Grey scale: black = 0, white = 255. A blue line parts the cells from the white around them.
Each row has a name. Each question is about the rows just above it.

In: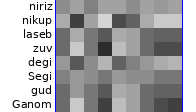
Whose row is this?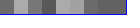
laseb
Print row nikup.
[171  64 162 212  76  98 171 201 201]
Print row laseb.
[107 171 119  88 171 162 107  98  98]
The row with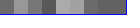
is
gud
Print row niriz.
[141 162 129 162 162 141 162 152 162]

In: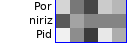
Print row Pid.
[241 141  59 232 173]
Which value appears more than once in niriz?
[132]
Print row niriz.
[ 89 163 132 132 132]

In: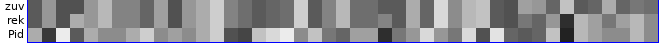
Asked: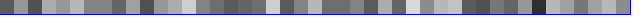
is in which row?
rek
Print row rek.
[ 90 151  81 172 151 184 131 131 101 160  81 151 172 206 131 110  90 101
 110 206  90 131 184 110 110 131  90 172 101 217 140 184 194  90  81 119
 101 151  46 184 160 119 160 184 140]
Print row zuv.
[ 90 151  81  81 151 184 131 131 101 160  81 151 172 206 131 110  90 101
 110 206  90 131 184 110 110  90  90 172 101 217 140 184 194  90  81 160
 151 101 194  90 101 172 101 119 110]
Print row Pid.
[172  57 236  90 172 140 140 172 206 140 160 140 172 206  81  69 194 217
 236 140 194 119 101 160 160  46 119 151 217 151 119 217  81 227 101  90
 101 194  34 184 160 140 140 184 140]
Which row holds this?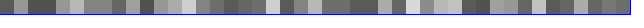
zuv

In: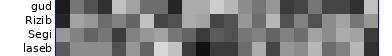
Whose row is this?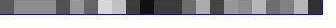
laseb
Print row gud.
[ 27 118  81  48 192 162 109 109  38 171 171 204 182 140 118 150  59  69
 118  69  69  48 192]
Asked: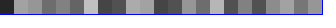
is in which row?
Rizib

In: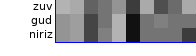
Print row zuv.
[179 170  98 116 148  60 170  79 107 170]
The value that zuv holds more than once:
[170]
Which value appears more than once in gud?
[116]
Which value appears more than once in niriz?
[116]
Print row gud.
[148 158  69 116 179  17 116 128 116 116]
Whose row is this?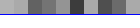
zuv

